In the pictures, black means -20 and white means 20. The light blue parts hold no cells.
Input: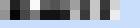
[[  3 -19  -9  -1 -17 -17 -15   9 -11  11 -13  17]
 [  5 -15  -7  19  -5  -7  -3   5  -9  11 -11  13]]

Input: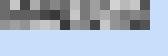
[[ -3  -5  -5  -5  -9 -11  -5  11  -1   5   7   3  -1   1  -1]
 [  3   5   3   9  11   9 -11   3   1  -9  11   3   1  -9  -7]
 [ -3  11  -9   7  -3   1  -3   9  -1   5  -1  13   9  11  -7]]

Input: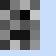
[[  1 -17 -17  -1]
 [  5  -9 -19  11]
 [-15  -1   7  -5]
 [ -7   1  -7  -3]
 [-11   9  -9   3]]

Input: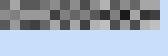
[[  2   0   4   4   4 -10   0  -4   0  -6 -12   0 -16   6 -12 -10]
 [ -6   4  -8 -10  -4   6  -8   6 -10   8  10  -8   4  -8   8  10]
 [ -4   6  -6  -6  -2   2  -6   2  -8   2   8  -6   2  -4   6   6]]

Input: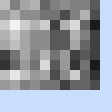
[[-12  -4   4  -2  14  -6   4 -12  -2 -16]
 [-10  -2   6   0   8  -2   4 -10  -6 -10]
 [ 10   0   6   8  -4   0   2   0   0  -6]
 [  4   6   0   2  -2  -2 -10  -4  -4  -8]
 [  4   8   2   2  -2  -2  -8   0   8  -8]
 [  6  10   6   2   2  -6  -6   6  -4 -10]
 [  8  12   6   2   2  -6  -6   8   0 -10]
 [ 10  16  10   4   6  -8   2  12  -4 -12]
 [ 12  18  12   8  12 -10   8  14  -4 -16]]

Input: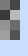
[[ -1  -9]
 [  5  -7]
 [  3  -3]
 [-11   9]]

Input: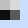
[[-18  -6]
 [ 10  14]]

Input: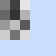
[[ -4 -12   8]
 [  0 -10  16]
 [ 12  -2  14]
 [  4  10  -6]]

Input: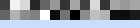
[[ -4   8   2   0  20 -18  -2 -20   2  10   8 -18 -18 -16]
 [-10  18  14 -14  -4   4 -12   6 -10  14 -12   6   4   6]]
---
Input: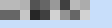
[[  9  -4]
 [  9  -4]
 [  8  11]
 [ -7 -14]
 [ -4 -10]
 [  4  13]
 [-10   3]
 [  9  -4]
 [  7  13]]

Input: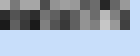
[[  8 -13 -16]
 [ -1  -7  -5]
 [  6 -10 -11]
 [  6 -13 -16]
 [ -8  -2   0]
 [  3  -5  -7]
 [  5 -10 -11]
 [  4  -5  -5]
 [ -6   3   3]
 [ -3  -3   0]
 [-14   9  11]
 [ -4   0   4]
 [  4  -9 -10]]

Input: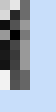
[[ 11  14 -18   4 -17 -16 -17  18  18]
 [ 16 -14  -7 -20  -9 -11 -10  -8  -7]
 [ -3  -3   4  -1   4   4   4  -4  -4]]

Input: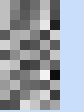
[[ 10  10  10  -6  13  -7  13   8   4   7  -8]
 [  1  -1  -5   7   7   2  10  -4   9  -6  -7]
 [ -7  -6  -4   8  -9   8 -11  -1  -3   0  15]
 [ -3  -1   5   0  -7   5  -9   5  -4   8  11]
 [  9  12  16 -10   7  -6   4  18  -6  14   1]
 [ -7  -8 -15  13  -6  11  -5 -18   8 -11   6]]

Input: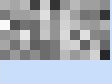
[[  8  -1  19   3   6  -1]
 [  6   5  -7   5  -2   4]
 [  9   5  -2  16   8  -1]
 [-10   6  -3  -3  -5   2]
 [ 12  15  10  11  -3  -3]
 [-12   1   3   3  -1  -1]
 [  3  12  13  14  12   9]
 [  9   5  10  -4  13   4]
 [  5  -2   5  15  -5   7]
 [  5  -1   4   1   9  13]
 [  2 -12   8   0  -4 -14]]

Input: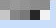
[[  3  11]
 [  4   1]
 [  3  -1]
 [  2 -14]
 [  2  18]]
